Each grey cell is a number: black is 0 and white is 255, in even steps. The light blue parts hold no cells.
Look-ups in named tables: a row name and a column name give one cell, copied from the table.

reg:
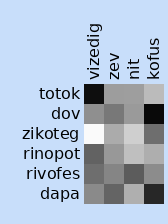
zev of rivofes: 133
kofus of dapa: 39
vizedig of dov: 143
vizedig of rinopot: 98
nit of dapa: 175
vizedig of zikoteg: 250
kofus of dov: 9
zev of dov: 120
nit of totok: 158
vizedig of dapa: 138
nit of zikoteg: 207
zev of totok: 157
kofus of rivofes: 140
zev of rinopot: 152
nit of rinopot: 191
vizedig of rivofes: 110

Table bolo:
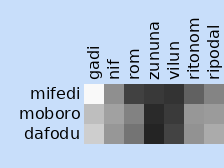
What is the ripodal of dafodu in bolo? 171
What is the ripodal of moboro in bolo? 155
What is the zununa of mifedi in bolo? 57
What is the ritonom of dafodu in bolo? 146
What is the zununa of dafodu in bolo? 36
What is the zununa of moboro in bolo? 42
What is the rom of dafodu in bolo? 116
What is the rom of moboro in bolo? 130
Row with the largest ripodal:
dafodu

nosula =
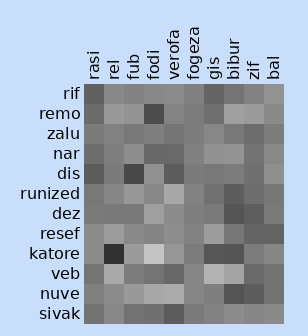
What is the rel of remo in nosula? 153
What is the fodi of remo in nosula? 76
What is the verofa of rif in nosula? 139
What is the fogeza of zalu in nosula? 125
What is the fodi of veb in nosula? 116
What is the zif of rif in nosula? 130
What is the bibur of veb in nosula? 164
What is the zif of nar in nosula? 115
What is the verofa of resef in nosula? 141
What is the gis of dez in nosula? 122
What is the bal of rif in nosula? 146
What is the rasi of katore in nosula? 139
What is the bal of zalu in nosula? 124
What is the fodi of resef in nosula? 132
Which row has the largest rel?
veb

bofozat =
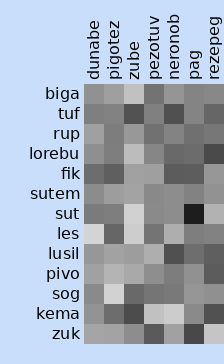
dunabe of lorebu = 143
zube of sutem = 163
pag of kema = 138
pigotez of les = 102
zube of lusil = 157
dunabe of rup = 160
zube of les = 205
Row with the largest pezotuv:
kema

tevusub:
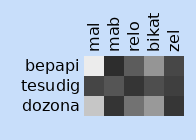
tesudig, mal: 69
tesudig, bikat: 78
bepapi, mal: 236
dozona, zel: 54
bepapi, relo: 92
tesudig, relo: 53
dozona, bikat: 153
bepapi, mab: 45

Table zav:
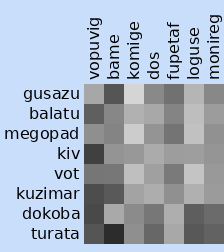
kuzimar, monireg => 155
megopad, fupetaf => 116
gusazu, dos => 137
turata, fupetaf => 168
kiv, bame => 148
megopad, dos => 148
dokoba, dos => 119
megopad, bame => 132
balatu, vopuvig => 95
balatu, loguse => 190
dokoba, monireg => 107
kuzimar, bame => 89
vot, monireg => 153
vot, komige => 191

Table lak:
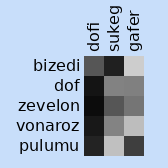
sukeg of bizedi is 32
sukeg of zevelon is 86
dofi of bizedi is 86
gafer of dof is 128
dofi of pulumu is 35
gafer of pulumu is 62
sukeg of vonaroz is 131
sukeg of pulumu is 192
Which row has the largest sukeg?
pulumu

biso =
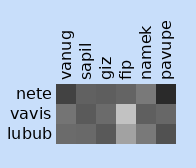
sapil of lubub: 105
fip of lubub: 162
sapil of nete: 97
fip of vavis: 194
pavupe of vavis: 103
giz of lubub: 89
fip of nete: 100
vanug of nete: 66
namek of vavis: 95
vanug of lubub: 107
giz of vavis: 107
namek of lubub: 121
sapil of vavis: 90
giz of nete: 94
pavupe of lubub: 81

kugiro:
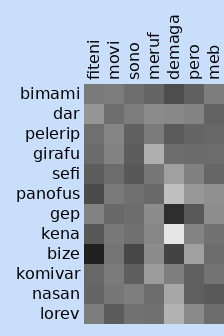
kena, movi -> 120
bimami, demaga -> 77
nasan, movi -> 119
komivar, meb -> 115
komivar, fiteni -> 103
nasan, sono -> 126
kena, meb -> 114
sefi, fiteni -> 93
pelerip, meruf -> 123
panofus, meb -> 144
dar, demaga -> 136

